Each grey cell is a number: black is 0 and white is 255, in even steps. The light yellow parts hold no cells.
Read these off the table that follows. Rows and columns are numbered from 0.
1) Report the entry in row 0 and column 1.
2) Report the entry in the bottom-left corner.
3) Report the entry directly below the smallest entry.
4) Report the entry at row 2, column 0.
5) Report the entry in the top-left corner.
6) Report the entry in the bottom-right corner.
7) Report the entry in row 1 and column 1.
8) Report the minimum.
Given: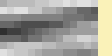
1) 187
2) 224
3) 104
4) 141
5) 172
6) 141
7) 211
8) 47

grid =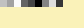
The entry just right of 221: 54
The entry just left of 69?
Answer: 100

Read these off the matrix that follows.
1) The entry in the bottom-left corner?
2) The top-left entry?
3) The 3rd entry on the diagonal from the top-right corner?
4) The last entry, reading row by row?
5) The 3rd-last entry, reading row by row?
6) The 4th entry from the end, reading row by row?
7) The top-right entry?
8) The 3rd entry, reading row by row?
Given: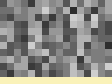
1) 99
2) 86
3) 206
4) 112
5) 206
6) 73
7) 165
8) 137

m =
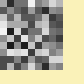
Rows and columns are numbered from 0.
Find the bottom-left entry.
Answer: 75
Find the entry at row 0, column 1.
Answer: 44
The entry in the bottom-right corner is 130
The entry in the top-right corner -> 183
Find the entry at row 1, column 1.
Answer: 142
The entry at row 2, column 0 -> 198
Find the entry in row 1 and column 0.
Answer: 88
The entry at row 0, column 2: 114
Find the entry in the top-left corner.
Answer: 169
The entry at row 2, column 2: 183
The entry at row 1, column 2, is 101
